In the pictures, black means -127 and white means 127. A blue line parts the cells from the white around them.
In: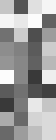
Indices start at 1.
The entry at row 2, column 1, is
117
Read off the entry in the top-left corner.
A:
69
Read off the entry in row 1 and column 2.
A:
-43
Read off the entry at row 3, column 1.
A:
-14
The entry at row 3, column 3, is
-49
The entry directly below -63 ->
69
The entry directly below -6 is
-22
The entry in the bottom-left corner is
-22

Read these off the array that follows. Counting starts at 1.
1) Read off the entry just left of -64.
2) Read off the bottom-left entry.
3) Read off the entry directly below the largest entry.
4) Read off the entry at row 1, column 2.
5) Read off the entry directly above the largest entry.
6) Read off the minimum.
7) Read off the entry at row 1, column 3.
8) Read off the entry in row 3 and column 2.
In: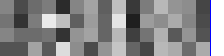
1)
56
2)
-44
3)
-11
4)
-52
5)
-3
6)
-96
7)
-19
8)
-19

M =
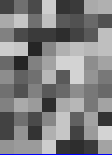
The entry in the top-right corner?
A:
48
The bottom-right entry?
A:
35
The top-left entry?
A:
-61
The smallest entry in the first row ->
-76
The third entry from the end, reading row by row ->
-82
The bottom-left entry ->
20
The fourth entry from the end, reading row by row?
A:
-76
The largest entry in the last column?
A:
83
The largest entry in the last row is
77
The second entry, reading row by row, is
-15
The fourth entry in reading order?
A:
77
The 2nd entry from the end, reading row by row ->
-69
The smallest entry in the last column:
-76

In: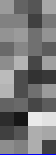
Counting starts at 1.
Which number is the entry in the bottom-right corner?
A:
-63
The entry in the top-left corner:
27
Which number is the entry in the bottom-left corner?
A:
13
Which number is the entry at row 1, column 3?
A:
-42
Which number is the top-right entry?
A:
39
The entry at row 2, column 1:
1
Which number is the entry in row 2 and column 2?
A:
1
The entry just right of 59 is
-50
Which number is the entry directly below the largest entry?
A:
46
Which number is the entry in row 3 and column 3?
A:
-15
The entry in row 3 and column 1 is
19
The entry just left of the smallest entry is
-83
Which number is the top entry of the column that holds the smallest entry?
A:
-28

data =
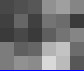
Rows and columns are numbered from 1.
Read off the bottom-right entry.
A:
-40
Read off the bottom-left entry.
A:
-3
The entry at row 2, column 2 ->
-25
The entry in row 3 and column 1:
-69
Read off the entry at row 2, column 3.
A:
-63
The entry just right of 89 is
59
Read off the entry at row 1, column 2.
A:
-47
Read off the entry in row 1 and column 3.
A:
-40
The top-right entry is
5

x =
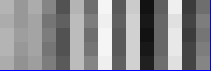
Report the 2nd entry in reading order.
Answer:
24
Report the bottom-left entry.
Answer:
44
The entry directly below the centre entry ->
117
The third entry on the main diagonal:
36
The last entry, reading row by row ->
5
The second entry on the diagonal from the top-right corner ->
-59
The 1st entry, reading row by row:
52
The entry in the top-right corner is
-17
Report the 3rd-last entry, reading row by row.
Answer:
96
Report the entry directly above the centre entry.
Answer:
111
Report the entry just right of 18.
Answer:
30
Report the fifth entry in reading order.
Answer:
-45
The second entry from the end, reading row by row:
-59

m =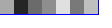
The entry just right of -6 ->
63
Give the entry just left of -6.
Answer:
96
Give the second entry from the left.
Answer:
-90

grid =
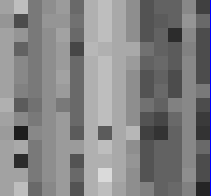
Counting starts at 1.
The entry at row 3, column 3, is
-6
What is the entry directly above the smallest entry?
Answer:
8
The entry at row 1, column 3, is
-6
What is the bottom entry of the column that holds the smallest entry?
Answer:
62
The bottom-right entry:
-90
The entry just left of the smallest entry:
27
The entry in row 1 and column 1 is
34
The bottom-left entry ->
34
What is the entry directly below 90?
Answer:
62
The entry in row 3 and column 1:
34
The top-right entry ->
-63
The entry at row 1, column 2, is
62
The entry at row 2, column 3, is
-6
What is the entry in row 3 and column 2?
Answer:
21
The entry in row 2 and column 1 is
21
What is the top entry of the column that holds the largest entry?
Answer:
62
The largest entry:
90
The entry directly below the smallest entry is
41

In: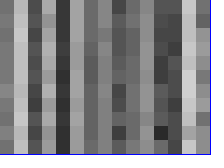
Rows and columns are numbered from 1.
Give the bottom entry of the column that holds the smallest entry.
-21
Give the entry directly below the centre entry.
6
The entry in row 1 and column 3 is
-51
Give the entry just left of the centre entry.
-36
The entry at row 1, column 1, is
-14
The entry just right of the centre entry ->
-28
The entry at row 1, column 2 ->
56
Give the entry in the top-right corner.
-14
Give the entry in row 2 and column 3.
-43
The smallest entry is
-85
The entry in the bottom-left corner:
-14
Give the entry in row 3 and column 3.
-57
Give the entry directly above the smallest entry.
-36
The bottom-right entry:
13
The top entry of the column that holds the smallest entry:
-43
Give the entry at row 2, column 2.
63
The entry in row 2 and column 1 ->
-7
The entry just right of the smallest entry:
-51
